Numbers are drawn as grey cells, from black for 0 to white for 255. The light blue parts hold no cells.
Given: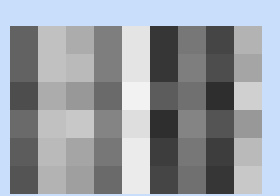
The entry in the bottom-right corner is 200
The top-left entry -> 98
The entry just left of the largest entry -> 106
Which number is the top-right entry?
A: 179
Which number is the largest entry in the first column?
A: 106
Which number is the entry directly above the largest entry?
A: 228
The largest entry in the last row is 235
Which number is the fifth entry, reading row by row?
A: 228
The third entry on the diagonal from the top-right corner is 112
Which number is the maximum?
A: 242
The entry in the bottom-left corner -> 84
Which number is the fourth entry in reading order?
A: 126

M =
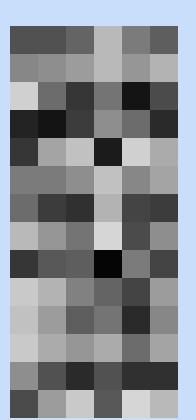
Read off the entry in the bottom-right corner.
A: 185
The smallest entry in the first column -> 35
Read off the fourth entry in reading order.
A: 185
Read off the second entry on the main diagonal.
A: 142
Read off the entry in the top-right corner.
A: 94
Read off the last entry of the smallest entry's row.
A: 68
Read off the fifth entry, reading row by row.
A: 123
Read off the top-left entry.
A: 81
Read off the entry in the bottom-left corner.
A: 75
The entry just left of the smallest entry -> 94
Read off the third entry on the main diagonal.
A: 54
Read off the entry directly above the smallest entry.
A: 214
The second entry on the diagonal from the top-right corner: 150
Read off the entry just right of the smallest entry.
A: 123
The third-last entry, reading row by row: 88

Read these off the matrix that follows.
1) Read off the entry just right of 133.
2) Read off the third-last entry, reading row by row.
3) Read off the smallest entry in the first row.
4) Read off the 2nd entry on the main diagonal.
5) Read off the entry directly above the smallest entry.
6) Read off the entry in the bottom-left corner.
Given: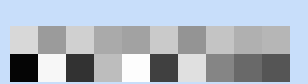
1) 105
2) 133
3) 148
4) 247
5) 216
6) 5

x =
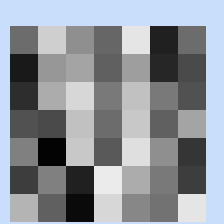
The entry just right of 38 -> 74
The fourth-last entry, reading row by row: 215
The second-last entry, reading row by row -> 114
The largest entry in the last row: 229
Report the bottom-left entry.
180
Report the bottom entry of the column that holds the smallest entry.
96
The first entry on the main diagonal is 108
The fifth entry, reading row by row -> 229
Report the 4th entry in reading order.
102
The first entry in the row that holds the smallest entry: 128
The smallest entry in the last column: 53
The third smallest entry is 25
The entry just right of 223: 143
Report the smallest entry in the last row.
10
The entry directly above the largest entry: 89

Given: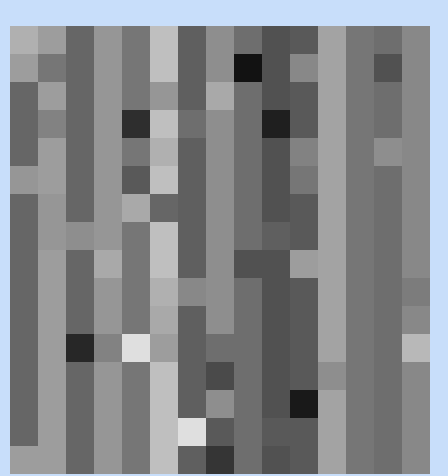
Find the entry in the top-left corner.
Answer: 176
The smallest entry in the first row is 81
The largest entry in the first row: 191
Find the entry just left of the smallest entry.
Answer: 142
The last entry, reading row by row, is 136
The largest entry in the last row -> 191
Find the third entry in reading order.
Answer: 102
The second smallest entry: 25
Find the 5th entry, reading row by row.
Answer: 118
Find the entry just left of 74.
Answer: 95
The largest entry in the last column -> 184
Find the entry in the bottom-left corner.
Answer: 157
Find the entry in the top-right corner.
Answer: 136
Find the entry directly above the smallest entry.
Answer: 110
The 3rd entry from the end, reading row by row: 118
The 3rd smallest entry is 31
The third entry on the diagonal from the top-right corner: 118
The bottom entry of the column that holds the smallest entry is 110
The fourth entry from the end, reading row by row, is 163
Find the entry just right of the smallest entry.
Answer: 81
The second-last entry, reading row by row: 110
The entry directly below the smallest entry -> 110
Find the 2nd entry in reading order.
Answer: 157
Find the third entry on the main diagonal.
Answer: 102
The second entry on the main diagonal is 118

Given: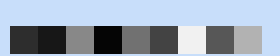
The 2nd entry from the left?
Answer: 23
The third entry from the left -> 136
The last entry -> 178
